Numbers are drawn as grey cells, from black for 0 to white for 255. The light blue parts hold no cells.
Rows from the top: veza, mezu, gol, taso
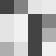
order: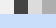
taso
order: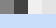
mezu
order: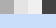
gol

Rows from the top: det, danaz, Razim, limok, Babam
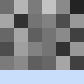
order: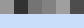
limok
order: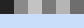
det
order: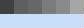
Babam

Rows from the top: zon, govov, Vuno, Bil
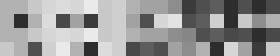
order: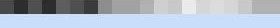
zon
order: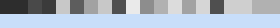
Bil

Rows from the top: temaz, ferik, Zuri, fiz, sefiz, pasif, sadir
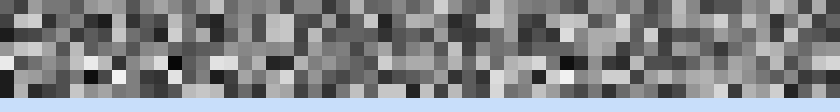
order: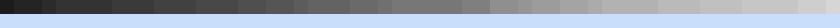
ferik
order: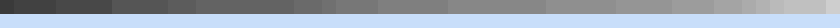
temaz
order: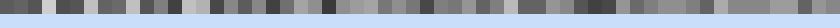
fiz
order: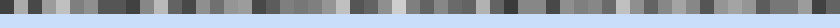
temaz

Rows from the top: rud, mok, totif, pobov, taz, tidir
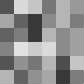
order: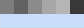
mok
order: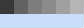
totif
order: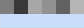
tidir
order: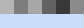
mok
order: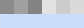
pobov

